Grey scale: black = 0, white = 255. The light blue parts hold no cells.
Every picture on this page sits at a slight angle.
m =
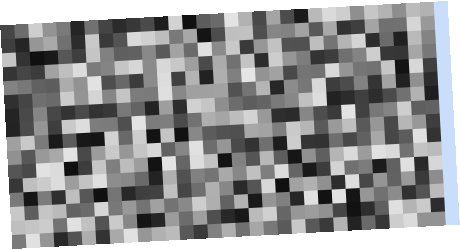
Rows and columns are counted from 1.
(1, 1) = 70
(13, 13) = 70
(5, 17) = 128
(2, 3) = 150
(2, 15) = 20
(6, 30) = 144
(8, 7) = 125
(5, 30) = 216
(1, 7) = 113
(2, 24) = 169
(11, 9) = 188
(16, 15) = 128
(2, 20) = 134
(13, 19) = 216
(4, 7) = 123
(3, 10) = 97
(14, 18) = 25
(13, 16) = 135
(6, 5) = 203
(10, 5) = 227
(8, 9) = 79
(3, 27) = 45
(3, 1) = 197
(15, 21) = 151
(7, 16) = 142
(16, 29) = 219
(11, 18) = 85
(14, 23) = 18
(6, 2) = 69
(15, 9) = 135
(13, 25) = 222
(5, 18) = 229
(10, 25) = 72
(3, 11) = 137
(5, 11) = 139
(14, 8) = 120
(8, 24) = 58

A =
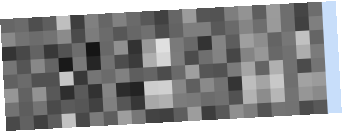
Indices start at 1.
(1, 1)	102
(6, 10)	35
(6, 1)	150
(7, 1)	115
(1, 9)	129
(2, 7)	124
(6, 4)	88
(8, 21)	114
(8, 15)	61
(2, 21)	110
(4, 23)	123
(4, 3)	136
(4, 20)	104
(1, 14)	155
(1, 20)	155
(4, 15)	111
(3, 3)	99
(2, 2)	115
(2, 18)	133
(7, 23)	138
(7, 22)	150
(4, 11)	174
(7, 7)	65
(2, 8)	107
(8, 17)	143
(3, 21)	119
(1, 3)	78
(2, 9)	87
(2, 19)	110
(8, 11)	67
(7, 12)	176
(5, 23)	116
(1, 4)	94

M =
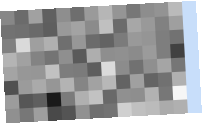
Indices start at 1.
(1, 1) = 135
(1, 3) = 161
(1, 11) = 141
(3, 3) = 159
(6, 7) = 162
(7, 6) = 176
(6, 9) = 99
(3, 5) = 111
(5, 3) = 150
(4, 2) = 161
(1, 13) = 186
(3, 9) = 123
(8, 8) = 115
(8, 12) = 171
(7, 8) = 105
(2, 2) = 112
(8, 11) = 187
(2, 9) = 107
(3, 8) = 99
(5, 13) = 118
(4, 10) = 139
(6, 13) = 176
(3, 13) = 114
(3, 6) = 151
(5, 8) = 219
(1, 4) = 96
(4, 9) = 144
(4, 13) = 65
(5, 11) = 143

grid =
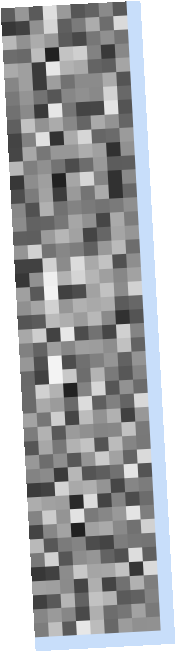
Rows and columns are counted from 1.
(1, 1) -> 93
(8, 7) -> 70
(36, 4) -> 42
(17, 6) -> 68
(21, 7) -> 194
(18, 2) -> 209
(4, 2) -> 105
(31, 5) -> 144
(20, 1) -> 55
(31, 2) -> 178
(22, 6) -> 169
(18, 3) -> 115
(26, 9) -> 148
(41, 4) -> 200
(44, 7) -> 118
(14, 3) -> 163
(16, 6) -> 145
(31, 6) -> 133
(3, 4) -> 152
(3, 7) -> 119
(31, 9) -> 121
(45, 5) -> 188
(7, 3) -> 115
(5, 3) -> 58
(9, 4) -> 171
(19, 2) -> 65
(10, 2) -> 130
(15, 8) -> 122
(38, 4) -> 33
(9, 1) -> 95
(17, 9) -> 150
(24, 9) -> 132
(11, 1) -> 70
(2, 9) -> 218
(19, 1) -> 65
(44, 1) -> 134

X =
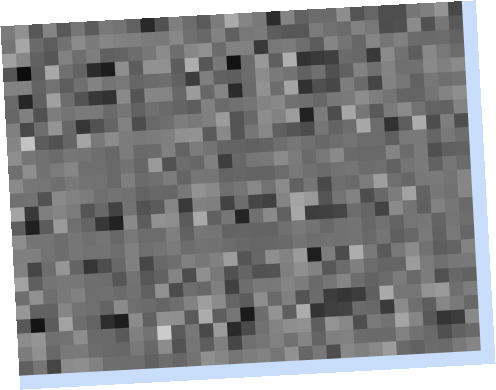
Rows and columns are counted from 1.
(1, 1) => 123
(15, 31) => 129
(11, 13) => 109
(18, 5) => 100
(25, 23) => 78
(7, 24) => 119
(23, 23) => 147
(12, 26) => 108
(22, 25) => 107
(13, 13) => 119
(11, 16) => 62
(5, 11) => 107
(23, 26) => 122
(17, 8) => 110
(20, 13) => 110
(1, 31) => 126
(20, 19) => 120
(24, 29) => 113
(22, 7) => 45
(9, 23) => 117
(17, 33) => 103
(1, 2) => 145
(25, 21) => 102
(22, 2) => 20
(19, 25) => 127
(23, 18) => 113
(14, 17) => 109
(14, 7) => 104
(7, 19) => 130
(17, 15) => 113
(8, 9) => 129
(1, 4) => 132
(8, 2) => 72
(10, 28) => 95
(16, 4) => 109
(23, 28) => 164
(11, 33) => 98
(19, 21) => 143
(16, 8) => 104

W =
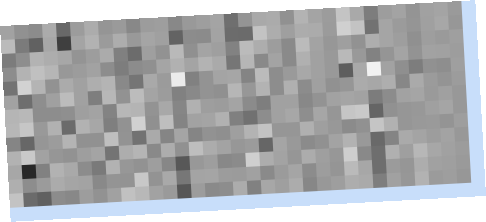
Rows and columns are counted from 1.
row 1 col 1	162
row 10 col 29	170
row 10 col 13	145
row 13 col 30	178
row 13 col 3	96
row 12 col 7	137
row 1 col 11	156
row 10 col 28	132
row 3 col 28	165
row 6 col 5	188
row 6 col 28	174
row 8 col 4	177
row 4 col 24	153
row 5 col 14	129
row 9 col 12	133
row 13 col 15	138
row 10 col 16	163
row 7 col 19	126
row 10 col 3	162
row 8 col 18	113
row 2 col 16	163
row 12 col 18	161
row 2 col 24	155
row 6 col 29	135
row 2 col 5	63
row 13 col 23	152
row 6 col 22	140
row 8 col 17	128
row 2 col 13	99
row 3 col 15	164
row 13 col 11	162
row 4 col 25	185
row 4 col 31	162
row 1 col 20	171
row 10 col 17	151
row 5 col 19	187

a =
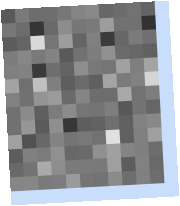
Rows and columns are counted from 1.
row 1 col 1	89
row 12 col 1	105
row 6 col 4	127
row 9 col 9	96
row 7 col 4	155
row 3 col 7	128
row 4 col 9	107
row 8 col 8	126
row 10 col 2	81
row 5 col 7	120
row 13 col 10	128
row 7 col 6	133
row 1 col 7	137
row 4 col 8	144
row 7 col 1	129
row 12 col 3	170
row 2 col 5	140
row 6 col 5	94
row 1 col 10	114
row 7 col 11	126
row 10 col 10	128
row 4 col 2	135
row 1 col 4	110
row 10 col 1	161
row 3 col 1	92
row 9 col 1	113
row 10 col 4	131
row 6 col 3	192
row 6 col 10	129
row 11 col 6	106
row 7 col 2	113
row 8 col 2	139
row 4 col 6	114
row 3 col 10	123
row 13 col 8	139
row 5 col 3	58
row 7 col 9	169
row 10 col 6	120
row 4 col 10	103

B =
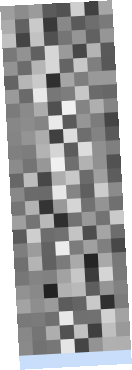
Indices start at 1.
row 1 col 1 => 158
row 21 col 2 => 137
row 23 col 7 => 209
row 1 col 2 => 140
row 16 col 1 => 159
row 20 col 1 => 119
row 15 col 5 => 213
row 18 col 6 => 160
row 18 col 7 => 127
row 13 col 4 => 173
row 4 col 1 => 121
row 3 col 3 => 194
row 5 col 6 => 199
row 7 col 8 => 103
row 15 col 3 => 52
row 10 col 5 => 221
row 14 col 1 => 136
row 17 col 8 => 109
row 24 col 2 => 117
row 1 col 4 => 91
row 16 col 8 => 202
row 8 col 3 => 172
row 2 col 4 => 57
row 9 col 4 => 234
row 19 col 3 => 97
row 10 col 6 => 110
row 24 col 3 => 174
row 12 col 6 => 178
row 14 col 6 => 95
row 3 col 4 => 81
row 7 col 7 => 107
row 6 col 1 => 100
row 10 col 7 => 131
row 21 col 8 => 130
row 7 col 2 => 106
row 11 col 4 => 213
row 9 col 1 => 135

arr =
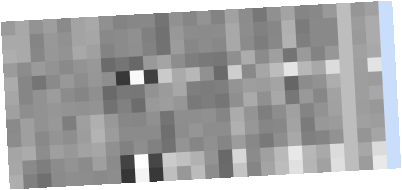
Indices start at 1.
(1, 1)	154
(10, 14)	134
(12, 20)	188
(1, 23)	136
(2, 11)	128
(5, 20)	188
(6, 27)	156
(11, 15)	147
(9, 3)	137
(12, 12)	191
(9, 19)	134
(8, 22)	132
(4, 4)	147
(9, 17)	176
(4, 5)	138
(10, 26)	149
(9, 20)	136
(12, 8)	141
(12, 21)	224
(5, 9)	56
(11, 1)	167
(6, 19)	156
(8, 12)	116
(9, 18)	151
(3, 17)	168
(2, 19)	129
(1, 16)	131
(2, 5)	145
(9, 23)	152
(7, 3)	146
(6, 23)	146
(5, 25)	189
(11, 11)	70
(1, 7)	168
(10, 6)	162
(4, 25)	189
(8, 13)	142
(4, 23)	131
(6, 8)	106
